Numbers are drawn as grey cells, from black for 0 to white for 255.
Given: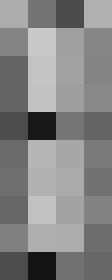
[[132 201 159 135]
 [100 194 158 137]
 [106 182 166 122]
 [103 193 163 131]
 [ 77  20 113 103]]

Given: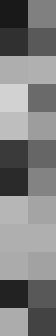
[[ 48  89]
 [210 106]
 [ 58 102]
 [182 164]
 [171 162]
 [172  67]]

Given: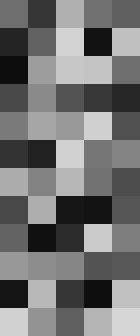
[[ 36  98 210  18 192]
 [ 73 138  83  55  39]
 [ 50  34 209 118 132]
 [ 73 174  22  19  85]
 [152 140 134  83  88]
 [209 147  95 180 214]]

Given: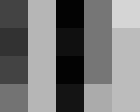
[[ 50 182  16 118 188]
 [115 182  20 171 188]]

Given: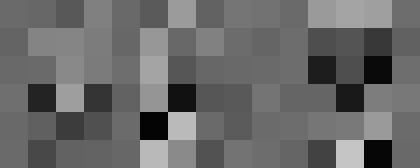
[[100 132 133 124 103 151 104 129 108 101 109  78  84  56  97]
 [111  35 158  52  98 149  17  86  89 116 101 101  25 125 120]
 [106  72  98  99 103 185 138  82 115 109 101  66 197   6 105]]

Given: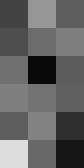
[[ 78 108 127]
 [127 115  96]
 [221 104  22]]

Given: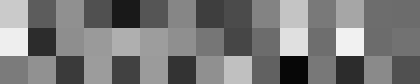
[[238  44 142 154 175 157 143 118  70 108 224 110 241 108 114]]
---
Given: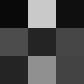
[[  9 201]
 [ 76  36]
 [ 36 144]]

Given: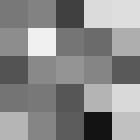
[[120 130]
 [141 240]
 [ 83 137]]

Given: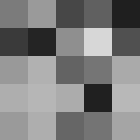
[[123 154]
 [ 58  36]
 [153 177]]

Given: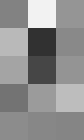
[[130 242]
 [185  49]
 [164  70]]

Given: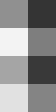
[[144  52]
 [243 126]
 [165  57]]

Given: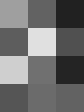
[[159  98]
 [ 93 224]
 [207 112]]

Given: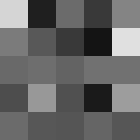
[[213  31]
 [123  88]
 [105 110]]

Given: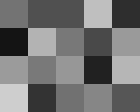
[[115  80]
 [ 20 179]
 [155 121]]
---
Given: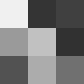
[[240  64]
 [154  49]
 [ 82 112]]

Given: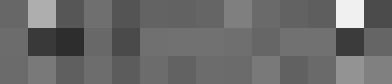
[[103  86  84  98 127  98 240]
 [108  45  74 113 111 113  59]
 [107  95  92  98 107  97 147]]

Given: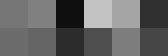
[[118  15 165]
 [108  44 125]]

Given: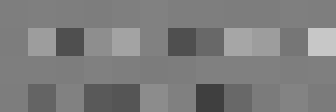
[[126 126 127 126 125 127]
 [125  79 163  79 166 118]
 [126 125 126 125 128 126]
 [125 129  85 128 104 131]]

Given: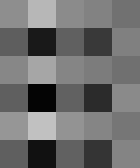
[[142 139 113]
 [ 94  96 128]
 [135 133 112]
 [ 95  97 138]
 [150 147 118]
 [ 95  97 132]]

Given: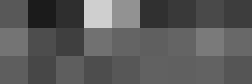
[[ 88  46 146  57  61]
 [116  63 100 100 104]
 [ 94  94  87  96  85]]
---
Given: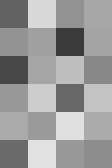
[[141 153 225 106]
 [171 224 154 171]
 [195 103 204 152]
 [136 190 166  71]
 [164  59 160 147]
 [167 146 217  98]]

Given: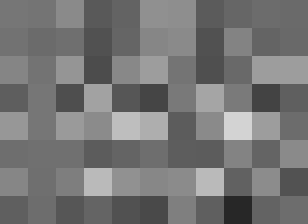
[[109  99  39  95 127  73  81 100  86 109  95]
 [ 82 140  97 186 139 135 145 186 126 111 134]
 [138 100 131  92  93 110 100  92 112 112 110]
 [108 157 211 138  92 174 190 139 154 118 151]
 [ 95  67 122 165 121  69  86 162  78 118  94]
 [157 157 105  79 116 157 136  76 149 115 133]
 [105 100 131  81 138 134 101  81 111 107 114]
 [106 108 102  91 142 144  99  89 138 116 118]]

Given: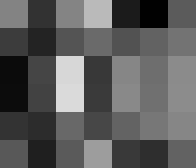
[[ 98  46  57 157  90  31  88]
 [134 119  99  71 104  44  51]
 [140 112 137  58 218  66  12]
 [139 110 134  56 215  69  11]
 [115  98  82 106  84  35  60]
 [ 91   1  27 186 132  50 131]]

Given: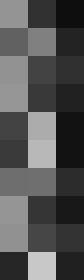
[[ 32 200  38]
 [ 51  70 145]
 [ 24  53 149]
 [ 44 111 110]
 [ 18 184  58]
 [ 18 172  67]
 [ 33  57 150]
 [ 48  67 146]
 [ 35 128  97]
 [ 14  49 148]]

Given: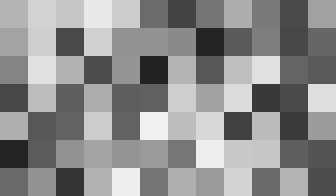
[[ 77 179 106 212 154 176 117 239 177  51 147 105]
 [ 84  94 198 200 238 118 154 148 163 145  91  35]
 [156  58 187  65 216 189 241  98 204  98  87 175]
 [223  74  57 220 162 206  96  94 172  94 188  71]
 [ 89 100 224 190  87 180  34 149  76 178 224 132]
 [102  71 126  90  35 138 147 147 208  73 206 163]
 [161  74 122 174 116  67 107 205 232 197 210 180]]

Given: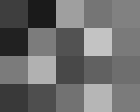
[[123 182 114  78  57]
 [110  97  72 177 123]
 [122 195  82 124  33]
 [129 117 159  26  62]]
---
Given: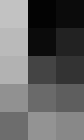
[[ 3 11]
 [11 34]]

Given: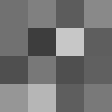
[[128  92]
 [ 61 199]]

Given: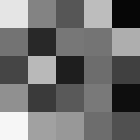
[[131  86]
 [ 40 119]]

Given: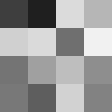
[[ 31 219]
 [218 111]]

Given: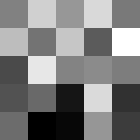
[[208 151]
 [115 198]]

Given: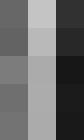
[[196  49]
 [185  40]]
